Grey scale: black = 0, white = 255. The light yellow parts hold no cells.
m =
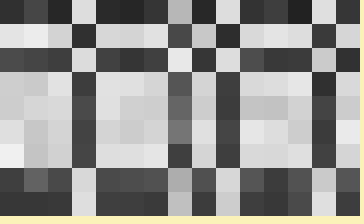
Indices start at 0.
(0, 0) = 48
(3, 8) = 212
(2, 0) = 75
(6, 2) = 209
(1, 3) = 48
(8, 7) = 192
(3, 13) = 48
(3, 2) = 226
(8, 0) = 55
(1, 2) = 211
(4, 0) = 205
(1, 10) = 217
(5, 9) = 69
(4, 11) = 194
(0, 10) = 51
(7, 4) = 74
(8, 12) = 74
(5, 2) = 212
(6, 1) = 196
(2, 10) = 77
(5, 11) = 221
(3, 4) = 225
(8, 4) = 63
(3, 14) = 217
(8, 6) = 58
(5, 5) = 204
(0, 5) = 38
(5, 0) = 223
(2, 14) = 49
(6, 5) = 223
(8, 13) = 223
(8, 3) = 222
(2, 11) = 57
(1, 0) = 228
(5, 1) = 199
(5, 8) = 224
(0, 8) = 40

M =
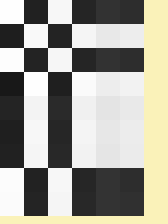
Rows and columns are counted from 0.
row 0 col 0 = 254
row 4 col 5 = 233
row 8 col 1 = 36
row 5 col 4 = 231
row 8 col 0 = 251
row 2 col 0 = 253
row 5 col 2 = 38
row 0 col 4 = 50
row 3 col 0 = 24
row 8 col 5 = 48
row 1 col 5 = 237
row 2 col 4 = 50
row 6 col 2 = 40
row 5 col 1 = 247
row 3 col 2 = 31
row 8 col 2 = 245
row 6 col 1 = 245

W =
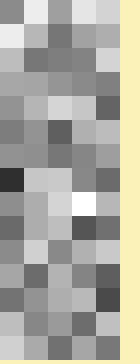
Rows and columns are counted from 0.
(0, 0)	139
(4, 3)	198
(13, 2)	154
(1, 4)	174
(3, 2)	149
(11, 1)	108
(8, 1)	173
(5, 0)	125
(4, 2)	213
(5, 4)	188
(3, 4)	128
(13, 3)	109
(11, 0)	166
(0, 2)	159
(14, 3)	166
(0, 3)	229
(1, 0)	237
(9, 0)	106
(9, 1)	173
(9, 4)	112
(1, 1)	183

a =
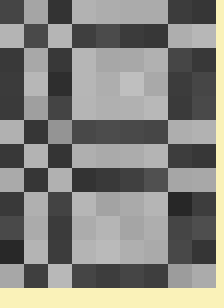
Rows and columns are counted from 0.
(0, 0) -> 69
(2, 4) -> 167
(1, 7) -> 174
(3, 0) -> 59
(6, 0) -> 56
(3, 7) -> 60
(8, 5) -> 170
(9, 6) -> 174
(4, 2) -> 68
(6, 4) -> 170
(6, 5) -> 172
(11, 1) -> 63
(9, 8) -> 78
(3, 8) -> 70
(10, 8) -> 53
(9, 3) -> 172
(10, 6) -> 170
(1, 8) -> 183
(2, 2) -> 56
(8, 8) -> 61
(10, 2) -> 60
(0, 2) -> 51
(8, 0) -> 57
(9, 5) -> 165
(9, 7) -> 69
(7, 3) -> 51
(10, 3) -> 180
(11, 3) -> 69
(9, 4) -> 181
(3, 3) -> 182

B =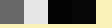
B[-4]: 104
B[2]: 3
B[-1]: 7

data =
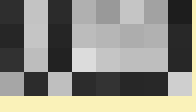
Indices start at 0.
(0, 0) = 46
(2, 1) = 189
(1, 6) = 177
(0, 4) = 153
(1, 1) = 197
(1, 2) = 37
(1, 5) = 173
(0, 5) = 197
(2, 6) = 190
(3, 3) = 44

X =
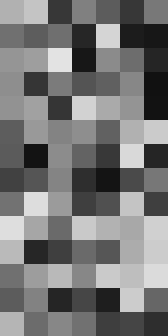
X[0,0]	177
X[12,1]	130
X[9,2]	106
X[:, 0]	[177, 112, 149, 142, 146, 93, 91, 65, 114, 222, 186, 112, 92, 181]
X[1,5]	28
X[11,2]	185
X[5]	[93, 153, 131, 142, 97, 177, 203]
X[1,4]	213
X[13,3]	113
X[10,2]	63
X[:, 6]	[120, 23, 37, 17, 18, 203, 37, 119, 63, 208, 204, 219, 102, 46]
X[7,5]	74
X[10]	[186, 38, 63, 106, 86, 172, 204]
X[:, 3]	[128, 38, 23, 84, 210, 142, 99, 46, 63, 201, 106, 135, 70, 113]
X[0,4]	92
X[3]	[142, 53, 123, 84, 96, 135, 17]
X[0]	[177, 196, 55, 128, 92, 55, 120]
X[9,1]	166
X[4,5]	148
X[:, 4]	[92, 213, 139, 96, 170, 97, 56, 20, 80, 178, 86, 202, 30, 62]
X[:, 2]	[55, 111, 227, 123, 53, 131, 140, 132, 155, 106, 63, 185, 37, 135]

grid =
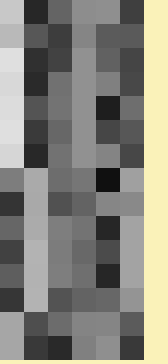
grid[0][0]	200
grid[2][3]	145
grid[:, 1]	[39, 87, 48, 42, 84, 58, 40, 170, 169, 171, 179, 178, 179, 78, 57]
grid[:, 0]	[200, 185, 223, 216, 220, 223, 214, 125, 52, 102, 65, 94, 54, 166, 166]
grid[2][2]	66
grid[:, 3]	[141, 133, 145, 145, 145, 145, 145, 118, 99, 115, 104, 111, 99, 132, 128]
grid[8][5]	137
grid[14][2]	41
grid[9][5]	163
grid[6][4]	132
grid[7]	[125, 170, 109, 118, 16, 160]
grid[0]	[200, 39, 100, 141, 143, 63]
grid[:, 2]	[100, 61, 66, 113, 115, 103, 114, 109, 81, 126, 124, 126, 83, 108, 41]
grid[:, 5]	[63, 90, 69, 72, 110, 87, 71, 160, 137, 163, 163, 163, 148, 91, 57]
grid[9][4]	38

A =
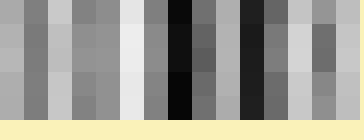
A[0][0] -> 170
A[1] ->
[178, 122, 191, 143, 147, 237, 138, 15, 99, 179, 26, 121, 211, 111, 197]
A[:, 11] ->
[101, 121, 125, 108, 106]
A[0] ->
[170, 127, 201, 130, 141, 229, 127, 9, 112, 175, 31, 101, 196, 149, 190]
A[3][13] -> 135
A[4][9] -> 172
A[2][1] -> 124
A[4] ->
[173, 125, 199, 130, 145, 233, 129, 6, 112, 172, 31, 106, 200, 143, 190]
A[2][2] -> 189
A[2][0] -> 183
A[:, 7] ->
[9, 15, 15, 6, 6]
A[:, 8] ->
[112, 99, 92, 106, 112]
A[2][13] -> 109
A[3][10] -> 29
